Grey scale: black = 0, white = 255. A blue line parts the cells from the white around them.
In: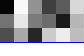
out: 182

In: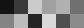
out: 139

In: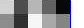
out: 132

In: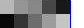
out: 196

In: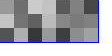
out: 129

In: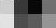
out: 149
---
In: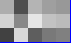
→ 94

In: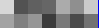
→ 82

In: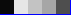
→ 166

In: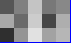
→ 86

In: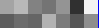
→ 93

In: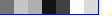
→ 116

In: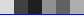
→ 97

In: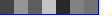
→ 94

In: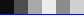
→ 140
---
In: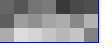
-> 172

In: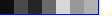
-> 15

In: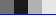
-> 112

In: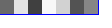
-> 105

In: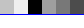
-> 195

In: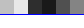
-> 192

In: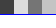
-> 64
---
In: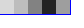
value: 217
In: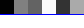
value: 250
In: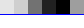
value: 229
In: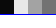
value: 232
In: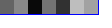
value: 190
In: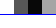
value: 254
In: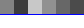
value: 200
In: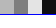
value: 228
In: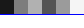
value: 245
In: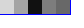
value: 215
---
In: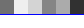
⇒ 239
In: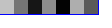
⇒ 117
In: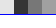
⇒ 53
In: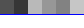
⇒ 54
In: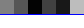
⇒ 86
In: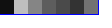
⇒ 190
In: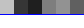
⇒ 54
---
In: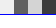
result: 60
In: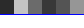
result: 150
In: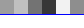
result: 142
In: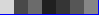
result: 134
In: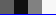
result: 247
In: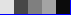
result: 11
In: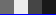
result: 25
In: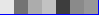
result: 152
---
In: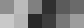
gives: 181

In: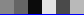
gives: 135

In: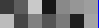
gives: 165

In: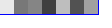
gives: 161

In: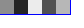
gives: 141

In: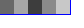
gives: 138

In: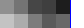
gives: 144
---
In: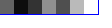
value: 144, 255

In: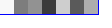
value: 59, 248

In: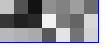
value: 242, 242

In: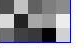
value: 168, 237

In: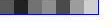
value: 142, 207

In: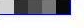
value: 79, 211
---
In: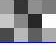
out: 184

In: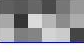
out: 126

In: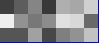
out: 85

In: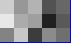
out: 199

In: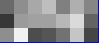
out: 241

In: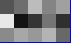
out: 167
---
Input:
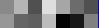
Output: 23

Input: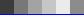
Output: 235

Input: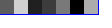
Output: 0

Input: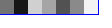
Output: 138

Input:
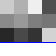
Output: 51

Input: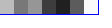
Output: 92

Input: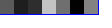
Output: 2

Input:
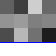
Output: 113

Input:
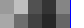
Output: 39
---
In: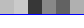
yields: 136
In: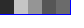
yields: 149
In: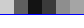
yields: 58
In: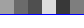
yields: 220
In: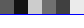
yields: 112
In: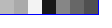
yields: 134
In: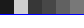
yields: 71
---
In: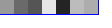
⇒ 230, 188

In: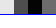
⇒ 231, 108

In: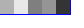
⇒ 232, 177

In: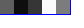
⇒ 251, 124

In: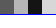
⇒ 215, 182

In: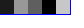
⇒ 199, 152

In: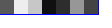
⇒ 238, 199

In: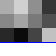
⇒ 208, 193

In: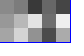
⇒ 239, 227
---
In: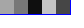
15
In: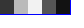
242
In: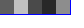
74
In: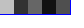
102
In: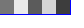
91
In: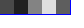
131
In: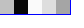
250
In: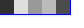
153
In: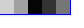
5
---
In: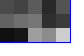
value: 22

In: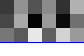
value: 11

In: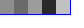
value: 106

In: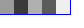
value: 91

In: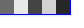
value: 68

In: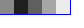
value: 95

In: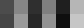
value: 31

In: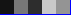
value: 45
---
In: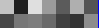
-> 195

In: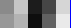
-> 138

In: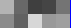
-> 179

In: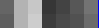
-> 101

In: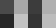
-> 74

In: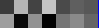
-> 59

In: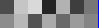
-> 76

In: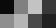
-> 9

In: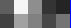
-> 94

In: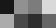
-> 23
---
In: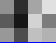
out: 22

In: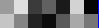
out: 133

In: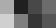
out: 127

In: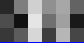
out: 17

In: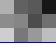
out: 134

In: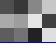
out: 157

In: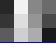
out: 222

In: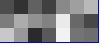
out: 172
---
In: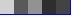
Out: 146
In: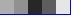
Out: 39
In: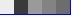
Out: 154
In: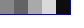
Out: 169
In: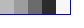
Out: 107
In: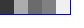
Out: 107
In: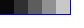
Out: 93
